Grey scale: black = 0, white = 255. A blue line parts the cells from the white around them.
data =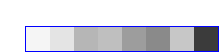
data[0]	245
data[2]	182
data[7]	59
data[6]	199

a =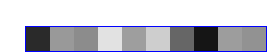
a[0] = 42
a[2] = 140
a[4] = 158
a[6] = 102

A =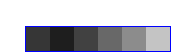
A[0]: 54
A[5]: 196
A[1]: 30

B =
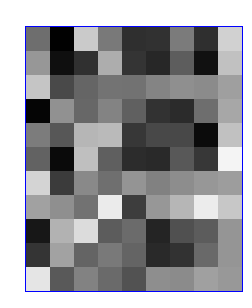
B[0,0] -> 110
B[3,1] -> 145
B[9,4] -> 100
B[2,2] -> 101
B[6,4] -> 148
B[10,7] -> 160
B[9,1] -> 162
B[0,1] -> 1
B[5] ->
[98, 10, 191, 95, 44, 41, 88, 55, 244]
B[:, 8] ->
[209, 193, 159, 167, 193, 244, 157, 199, 149, 149, 152]
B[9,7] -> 105
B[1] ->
[151, 15, 48, 173, 52, 39, 93, 17, 193]
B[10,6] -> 139
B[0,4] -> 47
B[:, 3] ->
[121, 173, 115, 131, 186, 95, 111, 235, 92, 121, 106]
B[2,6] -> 143
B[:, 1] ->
[1, 15, 73, 145, 87, 10, 59, 143, 178, 162, 89]
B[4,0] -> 124
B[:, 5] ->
[49, 39, 132, 50, 72, 41, 129, 151, 36, 41, 142]
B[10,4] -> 82

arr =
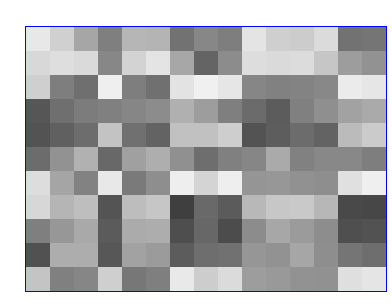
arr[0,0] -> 232
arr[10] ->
[196, 128, 134, 207, 119, 127, 233, 205, 219, 157, 153, 146, 145, 223, 229]
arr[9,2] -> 173
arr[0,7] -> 135
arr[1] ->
[216, 222, 218, 135, 211, 228, 167, 100, 140, 221, 218, 220, 198, 157, 146]
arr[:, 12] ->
[219, 198, 136, 143, 99, 136, 142, 183, 141, 142, 145]
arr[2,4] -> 126
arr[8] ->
[127, 151, 169, 91, 171, 173, 78, 103, 76, 140, 167, 155, 141, 79, 82]
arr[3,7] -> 157
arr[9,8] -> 113
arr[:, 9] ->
[228, 221, 134, 107, 83, 134, 149, 184, 140, 150, 157]
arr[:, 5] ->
[180, 228, 112, 140, 99, 174, 142, 198, 173, 155, 127]
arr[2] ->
[207, 126, 111, 239, 126, 112, 227, 240, 230, 134, 129, 131, 136, 235, 230]
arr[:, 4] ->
[182, 211, 126, 134, 112, 160, 122, 189, 171, 162, 119]
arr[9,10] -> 146
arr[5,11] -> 129
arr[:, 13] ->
[114, 157, 235, 162, 187, 136, 224, 73, 79, 117, 223]
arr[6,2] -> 130
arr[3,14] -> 170
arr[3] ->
[86, 111, 124, 128, 134, 140, 176, 157, 127, 107, 92, 128, 143, 162, 170]
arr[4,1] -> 96
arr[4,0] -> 83
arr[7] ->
[215, 181, 190, 84, 189, 198, 63, 105, 91, 184, 199, 201, 183, 73, 71]
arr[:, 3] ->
[127, 135, 239, 128, 195, 104, 232, 84, 91, 87, 207]
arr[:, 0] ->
[232, 216, 207, 86, 83, 108, 221, 215, 127, 81, 196]

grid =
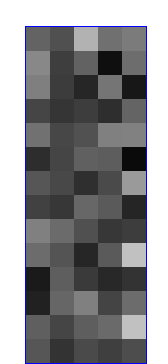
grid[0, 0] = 99
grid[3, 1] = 53
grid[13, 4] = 77
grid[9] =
[108, 84, 38, 90, 193]
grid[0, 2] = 178
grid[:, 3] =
[112, 15, 117, 46, 128, 93, 74, 90, 55, 90, 40, 68, 106, 63]
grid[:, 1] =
[80, 62, 60, 53, 71, 69, 72, 55, 107, 84, 94, 102, 69, 51]
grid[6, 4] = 154
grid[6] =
[86, 72, 47, 74, 154]
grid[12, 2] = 94
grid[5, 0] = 45
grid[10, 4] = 51
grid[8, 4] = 61
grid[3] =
[69, 53, 61, 46, 100]
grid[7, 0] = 65
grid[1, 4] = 109
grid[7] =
[65, 55, 103, 90, 37]

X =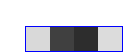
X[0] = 217
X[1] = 64
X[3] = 220

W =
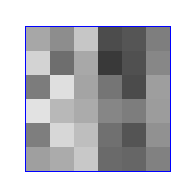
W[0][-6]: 167
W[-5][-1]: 135
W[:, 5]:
[126, 135, 158, 156, 145, 129]
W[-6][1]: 141
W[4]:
[126, 215, 190, 112, 84, 145]
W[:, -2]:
[85, 80, 75, 125, 84, 102]
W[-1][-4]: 200
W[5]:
[159, 171, 200, 106, 102, 129]
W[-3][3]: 134

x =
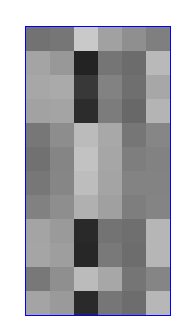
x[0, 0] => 114
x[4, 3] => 168
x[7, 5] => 132
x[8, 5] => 182
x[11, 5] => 183
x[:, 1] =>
[118, 152, 170, 164, 141, 133, 134, 142, 154, 158, 143, 154]
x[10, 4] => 117
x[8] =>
[164, 154, 41, 115, 111, 182]
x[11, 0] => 164
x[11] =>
[164, 154, 42, 118, 109, 183]
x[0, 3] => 161
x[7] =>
[129, 142, 176, 160, 126, 132]
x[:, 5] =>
[127, 185, 167, 180, 134, 130, 131, 132, 182, 182, 133, 183]
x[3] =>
[162, 164, 44, 124, 104, 180]
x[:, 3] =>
[161, 117, 130, 124, 168, 166, 164, 160, 115, 121, 167, 118]
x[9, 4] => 109
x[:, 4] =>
[143, 108, 111, 104, 118, 126, 131, 126, 111, 109, 117, 109]
